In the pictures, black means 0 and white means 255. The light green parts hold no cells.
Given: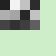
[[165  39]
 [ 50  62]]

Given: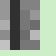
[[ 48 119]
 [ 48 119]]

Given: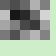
[[ 23  41]
 [128  72]]

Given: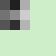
[[141 205]
 [ 47 180]]

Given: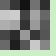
[[205  66]
 [165  50]]

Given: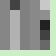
[[177 128]
 [177 128]]

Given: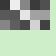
[[ 87 229]
 [ 94  73]]

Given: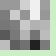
[[204 148]
 [126 201]]
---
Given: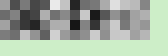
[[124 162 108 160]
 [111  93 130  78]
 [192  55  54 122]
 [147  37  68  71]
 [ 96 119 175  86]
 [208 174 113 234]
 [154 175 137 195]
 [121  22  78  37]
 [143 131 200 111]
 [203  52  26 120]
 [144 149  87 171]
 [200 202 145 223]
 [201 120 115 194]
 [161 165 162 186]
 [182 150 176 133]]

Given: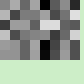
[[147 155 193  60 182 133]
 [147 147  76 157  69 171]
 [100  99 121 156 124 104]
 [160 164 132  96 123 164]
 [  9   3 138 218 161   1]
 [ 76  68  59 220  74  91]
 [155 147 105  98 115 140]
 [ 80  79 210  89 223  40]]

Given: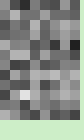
[[176 118  70 113  71 133 122 171  98  82 126 145]
 [144 124 160  87 163  66 179 130 112 119 179  77]
 [ 99  72 226  82 119  74 179 134 115  98 115  45]
 [ 73 147 174 160 178 139  95  84 161 178 114 124]
 [146 124 128  75 168  85 160 104  98 103 158  86]
 [ 82 110 152 112 186  95 112  56 132 143 109  77]
 [ 96 134 177 165 151 130 112 152 158 173 109 150]
 [ 68 128 161 139 178 126  76  32 136 153  97  89]]

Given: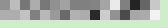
[[174 145]
 [173 189]
 [194 118]
 [128 173]
 [184 120]
 [154 145]
 [105 162]
 [177 128]
 [172 128]
 [ 41 131]
 [204 165]
 [146 234]
 [ 75 128]
 [167  36]
 [171 102]
 [242 200]]

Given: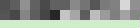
[[ 85  81]
 [ 72  94]
 [133 145]
 [ 94  97]
 [ 69  74]
 [ 38  97]
 [196  96]
 [166 137]
 [ 93 116]
 [188  86]
 [154 122]
 [127 129]
 [162 215]
 [134 144]]

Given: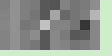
[[131 131 134 131 128]
 [145 145 145 145 145]
 [127 127 118 127 127]
 [119 140 122 117 122]
 [ 88  88 193  88  88]
 [136 136 131 165  84]
 [131 123 131 104 131]
 [117  88 117 117 117]
 [123  91  53 126 123]
 [134 134 134 181 141]]

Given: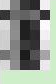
[[214 116 206 207 218  53 219]
 [141 135 129 142 139 108 129]
 [ 49  28  57  32  32  98  54]
 [ 55  81  49  44  56 112  41]
 [233 164 226 241 250  50 240]]
